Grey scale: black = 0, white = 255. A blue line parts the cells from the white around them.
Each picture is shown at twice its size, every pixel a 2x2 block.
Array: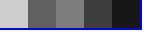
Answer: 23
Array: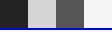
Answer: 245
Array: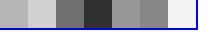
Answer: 244
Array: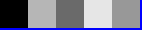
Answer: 152
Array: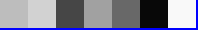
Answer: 249
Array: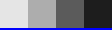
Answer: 29
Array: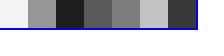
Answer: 57
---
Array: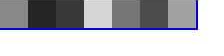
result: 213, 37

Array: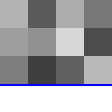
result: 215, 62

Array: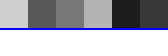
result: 206, 28

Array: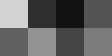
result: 210, 18

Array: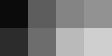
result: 207, 11

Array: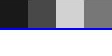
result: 210, 25
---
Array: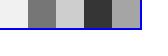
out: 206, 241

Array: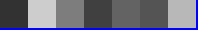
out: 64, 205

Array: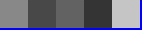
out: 98, 197

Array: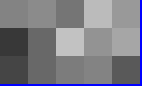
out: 194, 194

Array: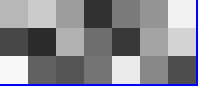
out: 110, 248

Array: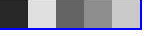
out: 99, 224

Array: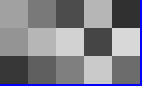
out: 210, 216

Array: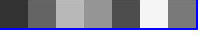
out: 149, 245
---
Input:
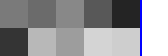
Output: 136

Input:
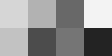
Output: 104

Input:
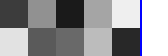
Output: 26

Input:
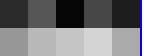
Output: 5

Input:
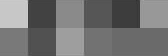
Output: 138

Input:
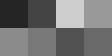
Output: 205
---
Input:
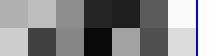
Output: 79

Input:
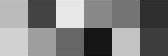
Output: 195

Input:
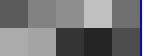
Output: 37

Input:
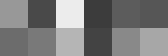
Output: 137

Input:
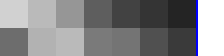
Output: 80

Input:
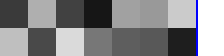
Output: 88

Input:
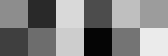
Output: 116

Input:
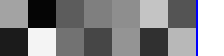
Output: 48

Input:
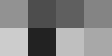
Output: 191

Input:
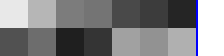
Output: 146
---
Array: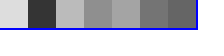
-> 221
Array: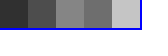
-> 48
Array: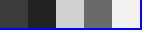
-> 59
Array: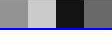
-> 147
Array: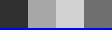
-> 48
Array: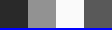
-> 41
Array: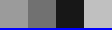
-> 155
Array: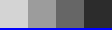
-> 212
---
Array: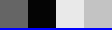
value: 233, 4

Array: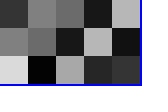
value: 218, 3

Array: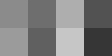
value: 198, 54

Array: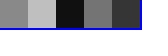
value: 191, 16

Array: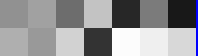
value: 252, 24

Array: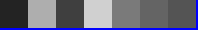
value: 208, 35

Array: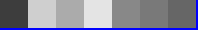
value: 228, 61
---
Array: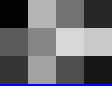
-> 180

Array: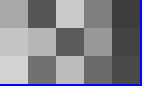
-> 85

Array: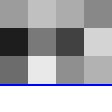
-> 192

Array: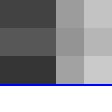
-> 66

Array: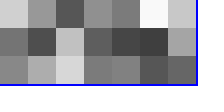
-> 152

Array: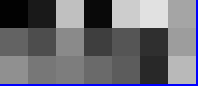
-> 25

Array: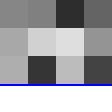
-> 128
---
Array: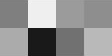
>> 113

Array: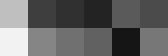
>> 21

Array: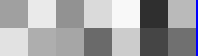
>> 69

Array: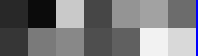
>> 242

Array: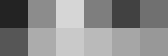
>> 166

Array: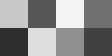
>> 143

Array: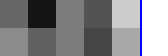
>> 70

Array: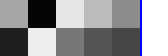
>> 84

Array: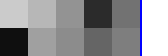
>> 101
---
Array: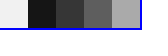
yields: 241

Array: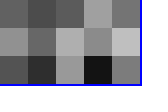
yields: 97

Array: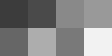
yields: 60

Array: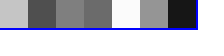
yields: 197

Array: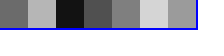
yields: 107

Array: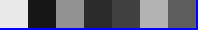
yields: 233

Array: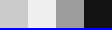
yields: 203

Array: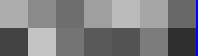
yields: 173
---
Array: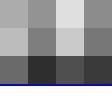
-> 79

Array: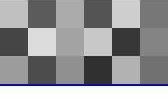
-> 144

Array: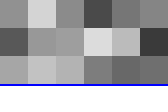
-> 179

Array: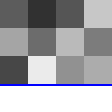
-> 145

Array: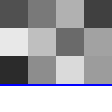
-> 218

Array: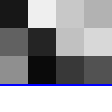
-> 56

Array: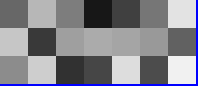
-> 49

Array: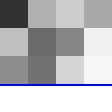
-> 212
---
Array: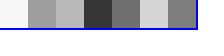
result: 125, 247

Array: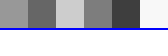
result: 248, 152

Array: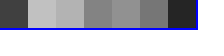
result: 37, 64

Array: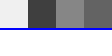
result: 99, 240

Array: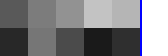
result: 181, 40

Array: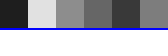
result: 125, 30

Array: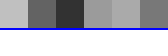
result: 120, 192
